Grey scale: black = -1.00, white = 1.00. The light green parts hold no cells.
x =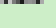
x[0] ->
0.38
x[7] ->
0.15
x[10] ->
0.33

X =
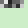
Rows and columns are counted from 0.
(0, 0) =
-0.11
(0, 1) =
0.82
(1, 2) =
-0.55
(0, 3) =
-0.26

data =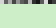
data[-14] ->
0.66
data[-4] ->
-0.29
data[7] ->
0.47
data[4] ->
0.16
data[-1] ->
-0.51

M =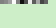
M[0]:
0.00
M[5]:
-0.87
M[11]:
-0.22
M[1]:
0.08

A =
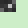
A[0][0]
-0.65
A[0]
[-0.65, -0.68, -0.63, -0.20]
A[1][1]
-0.54

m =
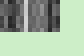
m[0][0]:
-0.46
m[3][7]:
-0.28
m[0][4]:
-0.10
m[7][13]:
-0.15
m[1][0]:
-0.22
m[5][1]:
-0.05
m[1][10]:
0.16
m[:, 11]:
[-0.11, -0.19, -0.20, -0.21, -0.12, -0.11, -0.14, -0.20]
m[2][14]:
-0.27
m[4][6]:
0.64
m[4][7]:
-0.19
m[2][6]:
0.57
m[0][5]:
-0.27
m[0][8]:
-0.22
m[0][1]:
-0.06
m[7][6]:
0.58
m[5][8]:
-0.20
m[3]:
[-0.15, -0.27, -0.37, -0.52, -0.36, -0.04, 0.58, -0.28, -0.04, -0.15, 0.12, -0.21, -0.68, -0.14, -0.27]
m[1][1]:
-0.28
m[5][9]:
-0.03
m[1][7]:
-0.26
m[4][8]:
-0.23
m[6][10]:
-0.17
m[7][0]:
-0.16
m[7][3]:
-0.50
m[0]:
[-0.46, -0.06, -0.68, -0.55, -0.10, -0.27, 0.64, -0.18, -0.22, -0.02, -0.15, -0.11, -0.58, -0.38, -0.64]
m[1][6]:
0.57
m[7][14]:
-0.27
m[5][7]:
-0.17
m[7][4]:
-0.37
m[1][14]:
-0.27
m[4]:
[-0.49, -0.06, -0.70, -0.55, -0.08, -0.25, 0.64, -0.19, -0.23, -0.01, -0.16, -0.12, -0.58, -0.39, -0.63]
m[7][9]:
-0.15

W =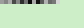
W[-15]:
0.23
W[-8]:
-0.91
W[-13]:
0.35
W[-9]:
-0.10

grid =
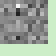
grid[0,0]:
0.14
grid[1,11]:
-0.03
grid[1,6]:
0.35
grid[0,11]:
-0.26
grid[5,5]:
0.12
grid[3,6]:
-0.19
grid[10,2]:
-0.15
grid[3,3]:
0.07
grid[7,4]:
0.26
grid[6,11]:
0.32
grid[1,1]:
0.28
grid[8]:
[0.13, 0.03, -0.04, -0.03, -0.02, -0.02, -0.16, 0.15, -0.05, 0.00, 0.10, -0.08]
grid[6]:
[-0.14, 0.18, 0.23, 0.15, 0.33, 0.15, 0.34, -0.32, 0.16, 0.01, -0.08, 0.32]
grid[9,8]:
0.41
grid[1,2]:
0.27
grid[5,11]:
-0.26
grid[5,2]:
0.01
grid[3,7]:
0.45
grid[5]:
[0.09, 0.06, 0.01, -0.06, 0.37, 0.12, -0.08, -0.11, -0.24, 0.27, -0.15, -0.26]
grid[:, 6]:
[-0.09, 0.35, -0.10, -0.19, 0.06, -0.08, 0.34, 0.23, -0.16, -0.04, -0.18]
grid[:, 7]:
[-0.03, -0.46, 0.14, 0.45, -0.03, -0.11, -0.32, -0.29, 0.15, 0.29, 0.23]
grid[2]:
[0.38, -0.32, 0.22, 0.21, -0.52, 0.01, -0.10, 0.14, 0.32, -0.23, 0.24, 0.08]
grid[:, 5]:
[0.10, 0.35, 0.01, -0.19, 0.08, 0.12, 0.15, 0.15, -0.02, -0.12, -0.04]
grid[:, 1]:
[0.03, 0.28, -0.32, -0.17, 0.06, 0.06, 0.18, 0.09, 0.03, -0.23, 0.00]
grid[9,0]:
0.19
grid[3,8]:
0.29
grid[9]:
[0.19, -0.23, 0.05, 0.26, -0.64, -0.12, -0.04, 0.29, 0.41, -0.29, 0.32, 0.28]
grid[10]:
[0.09, 0.00, -0.15, -0.08, -0.03, -0.04, -0.18, 0.23, -0.14, 0.12, 0.06, -0.19]
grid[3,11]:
0.08
